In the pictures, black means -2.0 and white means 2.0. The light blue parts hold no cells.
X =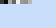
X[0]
-1.1
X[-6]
0.7
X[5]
0.4
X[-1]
0.9

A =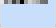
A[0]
1.6
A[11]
-0.3
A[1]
-0.1

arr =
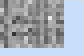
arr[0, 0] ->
0.3
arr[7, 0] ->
0.7
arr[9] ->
[-0.2, -0.4, 0.5, 0.5, 0.3, 0.0, 1.2, 0.1, 0.4, -0.1, 0.7, -0.5, 0.1, 0.9, -0.2, 0.1]
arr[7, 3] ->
0.8
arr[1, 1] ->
-0.4
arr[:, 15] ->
[0.4, 0.1, 0.4, 0.2, 0.8, -0.5, 0.4, 0.2, -0.4, 0.1, 0.1, 0.5]
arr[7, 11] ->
-0.2
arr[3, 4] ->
0.4
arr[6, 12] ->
0.7
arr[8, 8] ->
-0.4
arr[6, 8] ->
0.4
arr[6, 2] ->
0.4
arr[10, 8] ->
0.3
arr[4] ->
[-0.1, 0.4, 0.5, 0.1, -0.7, 0.0, 0.2, 0.6, 0.2, 0.5, 0.6, 0.0, 1.7, 0.4, 0.1, 0.8]
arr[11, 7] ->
1.0
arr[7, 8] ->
0.1
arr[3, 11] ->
-0.1
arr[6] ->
[0.6, -0.4, 0.4, 0.6, 0.8, 0.3, 0.7, 0.8, 0.4, 0.1, 0.4, 0.1, 0.7, 0.6, 0.6, 0.4]
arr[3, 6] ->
1.0
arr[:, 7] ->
[1.2, 0.2, 0.1, -0.1, 0.6, 0.1, 0.8, -0.7, 0.1, 0.1, -0.1, 1.0]
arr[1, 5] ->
0.1
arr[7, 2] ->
0.5
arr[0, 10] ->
0.4
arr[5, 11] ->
-0.4
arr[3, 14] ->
-0.3
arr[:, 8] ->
[0.5, 0.4, 0.3, 0.2, 0.2, -0.3, 0.4, 0.1, -0.4, 0.4, 0.3, 0.4]
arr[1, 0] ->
0.2
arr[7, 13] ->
0.5
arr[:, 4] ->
[0.7, 0.4, 0.7, 0.4, -0.7, 0.0, 0.8, 0.3, -0.1, 0.3, 0.5, 1.0]
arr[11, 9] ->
0.1
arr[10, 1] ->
-0.3

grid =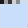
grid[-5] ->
-1.6
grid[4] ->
0.2

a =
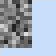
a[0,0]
0.4
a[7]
[0.4, 1.1, -0.4, -1.4, -0.4, -0.3, -1.3, 0.2]
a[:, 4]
[-0.8, -1.4, -0.5, -0.8, 0.5, -1.3, -0.7, -0.4, -1.1, 0.7, 0.1, -0.6]
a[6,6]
-0.7
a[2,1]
-0.1
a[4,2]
-0.8
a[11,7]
-0.3
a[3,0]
-0.5
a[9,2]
-0.4
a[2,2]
-0.1
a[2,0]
0.4
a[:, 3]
[-0.9, 0.3, 0.2, 0.2, -0.6, -0.2, -1.5, -1.4, 0.8, 0.5, 1.0, 0.4]
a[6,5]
0.0
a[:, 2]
[0.7, 0.4, -0.1, 0.1, -0.8, 0.5, -0.2, -0.4, 0.1, -0.4, 0.2, -0.4]
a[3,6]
0.8
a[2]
[0.4, -0.1, -0.1, 0.2, -0.5, 0.7, 0.0, -0.5]
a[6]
[1.3, 0.7, -0.2, -1.5, -0.7, 0.0, -0.7, -0.2]
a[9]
[0.5, -0.6, -0.4, 0.5, 0.7, -1.1, -0.3, -0.6]
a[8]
[-0.2, -0.1, 0.1, 0.8, -1.1, 0.2, 1.5, 0.9]
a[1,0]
-0.4
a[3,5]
-0.6
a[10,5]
-0.6

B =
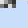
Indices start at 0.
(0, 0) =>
1.5
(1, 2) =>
1.4
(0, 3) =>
-1.2

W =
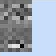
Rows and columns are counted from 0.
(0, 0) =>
-0.2
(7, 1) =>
-0.3
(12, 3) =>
-0.3
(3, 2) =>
-0.5
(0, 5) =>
-0.2
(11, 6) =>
0.2
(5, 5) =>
0.0
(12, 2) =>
-0.7
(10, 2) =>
-0.9
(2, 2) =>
0.3
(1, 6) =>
0.3
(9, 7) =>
-0.3
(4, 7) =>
1.3
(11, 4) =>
1.5
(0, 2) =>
-0.1
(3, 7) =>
-0.7
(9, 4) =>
-0.2
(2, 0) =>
-0.3
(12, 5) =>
0.0
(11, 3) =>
1.6
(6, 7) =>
-0.1
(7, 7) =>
-0.4
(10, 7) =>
-0.5
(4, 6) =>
0.5
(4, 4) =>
0.8
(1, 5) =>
-1.2
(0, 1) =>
-0.4
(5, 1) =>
-0.3

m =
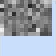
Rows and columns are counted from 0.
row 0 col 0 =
-0.6
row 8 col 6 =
-0.1
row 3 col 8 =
-0.1
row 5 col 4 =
0.3
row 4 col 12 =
-0.3
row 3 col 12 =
-0.5
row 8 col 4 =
-0.1
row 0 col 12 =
0.8
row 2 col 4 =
0.1
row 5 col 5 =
-0.1
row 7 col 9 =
1.4
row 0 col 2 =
0.5
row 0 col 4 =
0.2
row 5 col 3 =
-0.1
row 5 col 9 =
-0.1
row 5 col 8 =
0.2
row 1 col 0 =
1.1
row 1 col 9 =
0.6
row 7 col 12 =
-0.2
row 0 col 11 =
1.1
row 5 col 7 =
-0.2
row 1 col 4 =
-0.4
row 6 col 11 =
-0.4
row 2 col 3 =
0.0
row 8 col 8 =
0.5
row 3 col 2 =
0.5
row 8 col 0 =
1.2
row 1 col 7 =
-1.4
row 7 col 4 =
0.0
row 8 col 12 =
-0.6
